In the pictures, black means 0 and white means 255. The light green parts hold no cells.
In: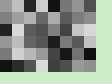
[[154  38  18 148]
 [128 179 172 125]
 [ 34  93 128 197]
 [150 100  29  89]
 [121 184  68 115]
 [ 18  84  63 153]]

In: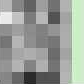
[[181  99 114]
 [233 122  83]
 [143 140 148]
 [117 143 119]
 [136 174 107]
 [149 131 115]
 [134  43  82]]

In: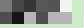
[[121  53  84]
 [ 77 181 181]]

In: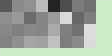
[[ 88 145  36 122]
 [142 108 155 103]
 [135 136 170 114]
 [130 166 192 138]]

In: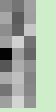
[[137 161]
 [167 159]
 [141 198]
 [159 114]
 [  3 102]
 [ 86 144]
 [170 131]
 [116 135]
 [159 148]]

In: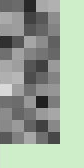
[[102  40 177]
 [170  66 141]
 [154  86 131]
 [ 48 166  96]
 [111 131 103]
 [168  86 154]
 [176  77 131]
 [217 113 150]
 [112 152 124]
 [140 116 167]
 [137  99 136]
 [ 89 167  71]]

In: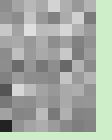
[[141 184 211 152]
 [150 195 129 208]
 [200 223 189 177]
 [166 152 141 129]
 [140 154 160 125]
 [141 150 142 178]
 [129 141 135 154]
 [ 84 187 152 173]
 [120 142 145 149]
 [162 135 121 132]
 [ 34 164 155 126]]

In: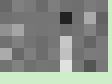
[[104 122 126 111 118]
 [113 117 117 112  98]
 [145 119 119 115 104]
 [113 116 118 118 121]
 [171 127 126 113 122]
 [115 112 117 119 119]]

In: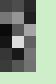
[[ 67  41]
 [119  32]
 [ 10 165]
 [ 21  97]
 [ 54 117]
 [ 59 114]]
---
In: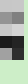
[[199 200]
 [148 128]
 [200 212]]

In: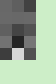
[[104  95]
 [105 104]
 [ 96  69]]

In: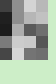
[[ 64 143]
 [ 32 142]
 [ 28 173]]

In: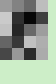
[[155 130]
 [202  48]
 [194  38]]

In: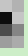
[[197 178]
 [ 13 197]
 [ 75 133]]

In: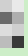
[[208 233]
 [106 174]
 [221 207]]
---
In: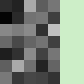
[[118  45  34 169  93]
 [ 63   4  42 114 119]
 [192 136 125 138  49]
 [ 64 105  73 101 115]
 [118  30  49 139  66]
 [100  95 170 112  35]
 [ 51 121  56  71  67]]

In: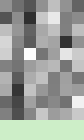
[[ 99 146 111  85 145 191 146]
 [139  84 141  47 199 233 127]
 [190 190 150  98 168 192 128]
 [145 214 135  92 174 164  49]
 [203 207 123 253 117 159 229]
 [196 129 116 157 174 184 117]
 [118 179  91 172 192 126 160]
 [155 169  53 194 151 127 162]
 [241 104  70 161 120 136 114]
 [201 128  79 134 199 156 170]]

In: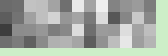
[[124 107 110 194 191 163 111 233 163 239 131 147 155]
 [136  93 115 161 191 211 150 164 121 219  87 134 200]
 [190  61 140 141 151 125 136 220 110 155 153 221 163]
 [180 111 124  96 138 176 179 165  93 145 189 231 158]]

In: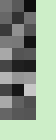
[[ 13 116  89]
 [113 103  50]
 [ 82  58 145]
 [ 19 123 121]
 [ 87 168  84]
 [ 28  69  32]
 [154 181 149]
 [199  68  21]
 [ 79 169  97]
 [ 85 101  87]]

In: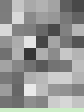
[[ 72 124 197 169 178 163  94]
 [ 98 125 217 138 158 151 120]
 [182 216 130 126 104  73 129]
 [ 83 146 172 228  70 165 117]
 [180 112 177  53 174 139 199]
 [189 163 135 113  89 115 119]
 [179 121 108 175 184 207 208]
 [129 156 102 234 189 151 146]
 [195 115 108 142 132 204 215]]

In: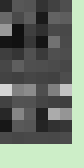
[[ 78  41  87  84  51  65]
 [ 94 105  74  93  26  99]
 [ 72 153  16  63  48  73]
 [ 74  20  17  55  20 114]
 [ 77  62  53  81  58  79]
 [ 71  71  95  79  78  75]
 [ 77  67  64  70  67  65]
 [195 213 130 139  78 128]
 [ 63  66  83  82  69  65]
 [149  39 134  92  32 171]
 [ 54  23  89  86  36  49]
 [ 75  74  71  73  73  72]]
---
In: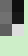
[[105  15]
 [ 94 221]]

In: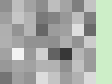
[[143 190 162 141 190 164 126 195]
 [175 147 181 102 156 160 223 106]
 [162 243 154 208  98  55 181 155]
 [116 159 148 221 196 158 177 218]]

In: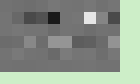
[[114 112 110 113 119 116 115 119 113 117]
 [116 119 116 116 108 116 115 110 114 113]
 [115 121 115 114 106 123 117 118 110 119]]

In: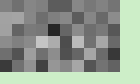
[[129 112 134 128  92  92 135 120 130 116]
 [161 100 122 119  38 102 139 110 121  87]
 [111  83 158 112 141  80 102 166 107  56]]

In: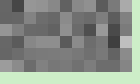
[[102  70 150 147 136  97 137 144  91 122 170]
 [149 127 106 105  98 144 107  79 153  74 123]
 [102 109 120 122 123 125 120 112 121  99 139]]

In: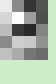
[[235 138  52  82]
 [187  58  41 132]
 [192 171 119 109]]

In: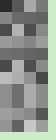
[[ 42  87 169 121]
 [ 75 178  79 137]
 [110 108 101  97]
 [187 174 145  73]
 [142 111 170 139]
 [149  99 199 156]]

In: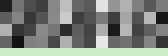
[[ 31 115  77  62 136 190 102  90 226 148 177 127  89 124]
 [177  52  69 139 117  44  94  68 173  25 182  66  95 130]]

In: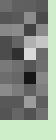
[[109  96  95  88]
 [136 140  67 137]
 [ 76  48 217 107]
 [109 103  22 135]
 [ 88  88 156  94]]
